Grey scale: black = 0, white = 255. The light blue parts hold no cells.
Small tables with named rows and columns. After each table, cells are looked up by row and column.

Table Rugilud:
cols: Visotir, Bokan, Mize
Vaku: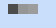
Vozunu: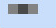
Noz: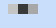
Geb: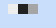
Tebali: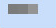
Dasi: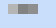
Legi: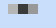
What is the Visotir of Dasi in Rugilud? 181
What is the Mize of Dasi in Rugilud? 142
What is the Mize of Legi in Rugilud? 152
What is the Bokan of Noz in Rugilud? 57
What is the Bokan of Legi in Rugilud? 58
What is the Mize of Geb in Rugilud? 165
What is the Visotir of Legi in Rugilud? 181
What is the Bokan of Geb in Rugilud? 33
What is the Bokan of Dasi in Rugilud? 130
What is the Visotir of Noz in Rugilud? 196
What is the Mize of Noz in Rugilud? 167
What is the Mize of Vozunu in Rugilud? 131
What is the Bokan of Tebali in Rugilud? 126
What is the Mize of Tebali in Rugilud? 148
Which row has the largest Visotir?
Geb

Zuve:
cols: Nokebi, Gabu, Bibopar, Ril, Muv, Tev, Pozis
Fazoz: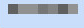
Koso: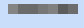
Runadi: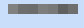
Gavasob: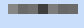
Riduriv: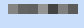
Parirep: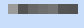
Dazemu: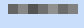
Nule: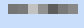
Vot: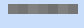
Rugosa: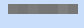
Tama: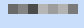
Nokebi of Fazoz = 97
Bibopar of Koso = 106
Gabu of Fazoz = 144
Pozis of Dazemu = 129
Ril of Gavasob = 62
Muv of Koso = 128
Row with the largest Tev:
Tama

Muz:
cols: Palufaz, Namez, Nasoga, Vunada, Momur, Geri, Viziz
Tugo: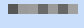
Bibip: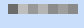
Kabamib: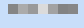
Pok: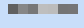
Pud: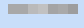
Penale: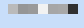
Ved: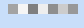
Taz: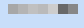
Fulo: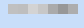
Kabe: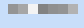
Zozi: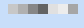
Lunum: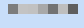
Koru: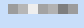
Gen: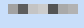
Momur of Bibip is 139
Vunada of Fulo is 199
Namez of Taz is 180
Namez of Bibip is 190
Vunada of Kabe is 130
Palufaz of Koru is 156
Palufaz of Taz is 167
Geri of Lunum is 190
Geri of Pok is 116
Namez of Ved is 245
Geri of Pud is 169
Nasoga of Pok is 119
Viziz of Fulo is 173

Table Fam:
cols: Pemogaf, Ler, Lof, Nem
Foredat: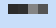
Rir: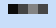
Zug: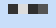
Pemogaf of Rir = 11
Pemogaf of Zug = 50
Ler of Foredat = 48
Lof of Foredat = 132
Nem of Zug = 84
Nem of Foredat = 84

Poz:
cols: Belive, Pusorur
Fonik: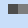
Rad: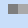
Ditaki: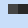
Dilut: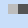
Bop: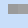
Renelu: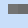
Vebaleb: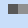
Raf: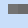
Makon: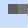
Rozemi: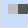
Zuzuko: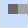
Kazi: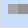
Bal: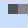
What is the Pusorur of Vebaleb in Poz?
144
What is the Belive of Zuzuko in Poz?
104
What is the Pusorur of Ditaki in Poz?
40
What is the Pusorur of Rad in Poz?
169
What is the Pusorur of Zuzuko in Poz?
162
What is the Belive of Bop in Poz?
154
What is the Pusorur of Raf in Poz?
107
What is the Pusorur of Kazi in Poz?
146

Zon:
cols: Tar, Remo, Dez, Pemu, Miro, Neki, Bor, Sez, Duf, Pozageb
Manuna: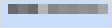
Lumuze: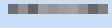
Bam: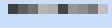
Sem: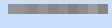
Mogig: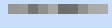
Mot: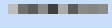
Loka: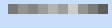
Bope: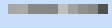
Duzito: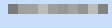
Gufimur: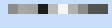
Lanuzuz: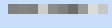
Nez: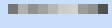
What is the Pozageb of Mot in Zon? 139
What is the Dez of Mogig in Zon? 117
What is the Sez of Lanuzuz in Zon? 152
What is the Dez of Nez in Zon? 145
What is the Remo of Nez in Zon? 176
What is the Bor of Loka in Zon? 204
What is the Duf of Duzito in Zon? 187
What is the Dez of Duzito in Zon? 161
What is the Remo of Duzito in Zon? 159
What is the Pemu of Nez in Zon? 162
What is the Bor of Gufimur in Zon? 177
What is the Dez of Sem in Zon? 137
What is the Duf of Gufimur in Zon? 83
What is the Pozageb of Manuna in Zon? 165
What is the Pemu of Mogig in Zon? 143
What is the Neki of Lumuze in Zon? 156

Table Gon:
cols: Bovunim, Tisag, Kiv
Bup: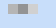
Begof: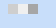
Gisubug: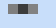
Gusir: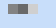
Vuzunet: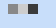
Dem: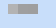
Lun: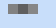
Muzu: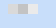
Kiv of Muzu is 234
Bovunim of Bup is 181
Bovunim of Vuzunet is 136
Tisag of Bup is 147
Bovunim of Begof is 206
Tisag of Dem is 159
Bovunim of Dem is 179
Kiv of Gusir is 207
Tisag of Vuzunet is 205
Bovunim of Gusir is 131
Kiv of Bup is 208
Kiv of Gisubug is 130
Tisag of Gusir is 105
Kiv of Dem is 158

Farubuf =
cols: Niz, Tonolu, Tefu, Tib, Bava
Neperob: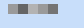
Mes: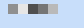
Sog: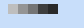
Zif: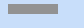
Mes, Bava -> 185
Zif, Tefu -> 146
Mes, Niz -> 143
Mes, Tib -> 117
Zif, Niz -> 146
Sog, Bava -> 41
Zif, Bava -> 146
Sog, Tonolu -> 148
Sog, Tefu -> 116
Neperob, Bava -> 116
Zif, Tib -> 146
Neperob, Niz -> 154
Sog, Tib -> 62
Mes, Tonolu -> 230
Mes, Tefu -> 79
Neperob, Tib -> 154
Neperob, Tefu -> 179
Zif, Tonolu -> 146
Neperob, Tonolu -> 101
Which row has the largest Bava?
Mes

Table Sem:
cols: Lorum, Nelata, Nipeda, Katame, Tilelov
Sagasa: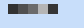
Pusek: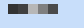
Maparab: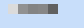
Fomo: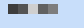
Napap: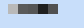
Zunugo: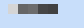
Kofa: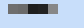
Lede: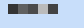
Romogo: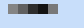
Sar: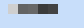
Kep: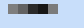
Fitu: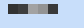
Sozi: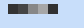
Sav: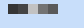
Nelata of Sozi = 69
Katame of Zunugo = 70
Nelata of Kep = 98
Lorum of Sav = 53
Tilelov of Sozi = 49
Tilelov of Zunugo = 65
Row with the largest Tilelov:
Kofa

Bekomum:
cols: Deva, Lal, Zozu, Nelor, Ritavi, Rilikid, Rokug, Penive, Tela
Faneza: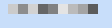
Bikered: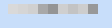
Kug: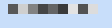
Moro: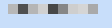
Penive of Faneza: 164
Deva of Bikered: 217
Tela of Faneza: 91
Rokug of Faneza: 187
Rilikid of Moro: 134
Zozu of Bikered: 208
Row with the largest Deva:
Bikered

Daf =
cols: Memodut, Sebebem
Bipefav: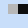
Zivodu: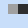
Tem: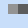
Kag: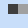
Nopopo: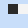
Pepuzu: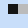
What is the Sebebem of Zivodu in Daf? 46
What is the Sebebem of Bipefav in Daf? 13
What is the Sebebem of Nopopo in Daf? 244
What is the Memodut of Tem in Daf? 147
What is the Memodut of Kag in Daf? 62
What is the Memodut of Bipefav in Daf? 183
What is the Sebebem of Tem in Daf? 92
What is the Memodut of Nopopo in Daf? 42
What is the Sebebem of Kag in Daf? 160
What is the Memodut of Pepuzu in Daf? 20
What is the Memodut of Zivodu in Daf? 160
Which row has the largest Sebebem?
Nopopo

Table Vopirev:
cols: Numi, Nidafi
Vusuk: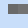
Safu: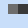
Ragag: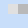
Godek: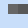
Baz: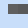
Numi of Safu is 109
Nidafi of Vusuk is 114
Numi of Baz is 95
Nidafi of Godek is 88
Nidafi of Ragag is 185
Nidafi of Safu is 57
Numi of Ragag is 224
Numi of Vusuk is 105
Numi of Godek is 102
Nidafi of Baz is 89

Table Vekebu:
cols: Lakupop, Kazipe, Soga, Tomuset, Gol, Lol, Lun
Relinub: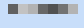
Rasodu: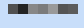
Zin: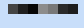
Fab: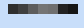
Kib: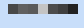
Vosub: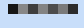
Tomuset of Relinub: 103
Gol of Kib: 76
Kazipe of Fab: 63
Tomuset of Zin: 140
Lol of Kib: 63
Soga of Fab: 92
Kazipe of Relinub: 194
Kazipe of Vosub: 135
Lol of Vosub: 122
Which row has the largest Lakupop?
Relinub

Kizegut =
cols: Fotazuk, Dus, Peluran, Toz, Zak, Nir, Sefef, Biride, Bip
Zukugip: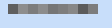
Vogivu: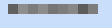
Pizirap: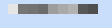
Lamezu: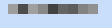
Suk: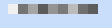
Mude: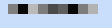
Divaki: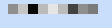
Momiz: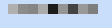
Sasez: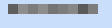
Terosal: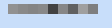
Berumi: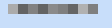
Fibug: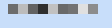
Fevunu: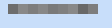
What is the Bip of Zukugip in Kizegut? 124
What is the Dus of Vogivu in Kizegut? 141
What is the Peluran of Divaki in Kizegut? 9
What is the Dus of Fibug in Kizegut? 188
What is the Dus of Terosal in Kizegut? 137
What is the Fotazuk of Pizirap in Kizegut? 229
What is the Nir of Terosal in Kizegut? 134
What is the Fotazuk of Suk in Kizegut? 240
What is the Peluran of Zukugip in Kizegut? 124
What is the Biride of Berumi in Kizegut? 177
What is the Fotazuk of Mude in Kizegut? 127
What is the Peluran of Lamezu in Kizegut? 159
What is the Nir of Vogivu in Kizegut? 125
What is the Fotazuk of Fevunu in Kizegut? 109
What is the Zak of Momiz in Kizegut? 27
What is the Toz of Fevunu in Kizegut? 135

